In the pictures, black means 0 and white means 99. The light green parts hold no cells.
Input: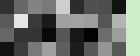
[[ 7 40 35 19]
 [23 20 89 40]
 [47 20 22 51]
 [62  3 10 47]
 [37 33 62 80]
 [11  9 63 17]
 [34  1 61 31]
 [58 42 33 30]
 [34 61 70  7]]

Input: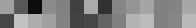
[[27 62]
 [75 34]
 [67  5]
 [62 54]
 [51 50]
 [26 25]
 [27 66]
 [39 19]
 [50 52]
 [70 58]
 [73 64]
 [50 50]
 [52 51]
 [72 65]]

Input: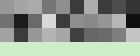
[[63 44 59]
 [23 11 64]
 [59 41 66]
 [70 84 46]
 [65 23 55]
 [25 55 23]
 [40 53 67]
 [41 58 23]
 [49 71 30]
 [76  6 20]]

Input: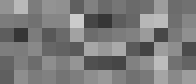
[[37 39 49 36 48 57]
 [55 49 48 21 47 72]
 [48 42 53 48 44 48]
 [50 55 40 34 52 57]
 [45 49 38 41 52 56]
 [49 58 35 63 79 37]
 [55 31 65 42 27 50]
 [59 29 59 45 21 41]
 [50 27 66 48 36 46]
 [44 50 35 50 40 41]
 [47 56 26 60 71 43]
 [64 73 61 28 73 61]
 [53 44 55 47 43 42]
 [61 39 29 56 52 44]]

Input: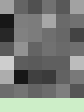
[[42 67 80 35 15  9 63]
 [45  9 36 57 50 49 39]
 [39 25 35 39 48 48 31]
 [42 23 37 44 43 65 44]
 [49 38 37 41 40 41 34]
 [33 47 73 43 26 44 63]]

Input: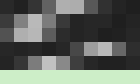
[[14 15 32 23 16]
 [21 14 68 50 13]
 [48 15 71 72 20]
 [75 13 36 48 38]
 [53 15 17 22 68]
 [24 28 14 14 67]
 [15 61 15 15 34]
 [13 72 12 15 19]
 [13 40 13 12 14]
 [15 18 15 14 12]]
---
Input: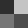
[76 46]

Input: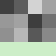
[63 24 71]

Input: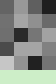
[12 56 16 29]

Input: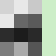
[78 40 17]

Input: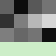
[45 71 40]

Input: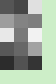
[87 51 90]

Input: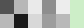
[92 61]
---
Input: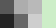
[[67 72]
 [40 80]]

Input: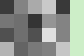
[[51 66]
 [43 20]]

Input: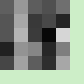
[[59 36]
 [65 22]]

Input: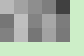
[[63 55]
 [74 51]]

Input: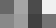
[[64 29]
 [61 25]]

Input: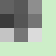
[[34 55]
 [33 45]]

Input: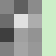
[[37 54]
 [87 67]]
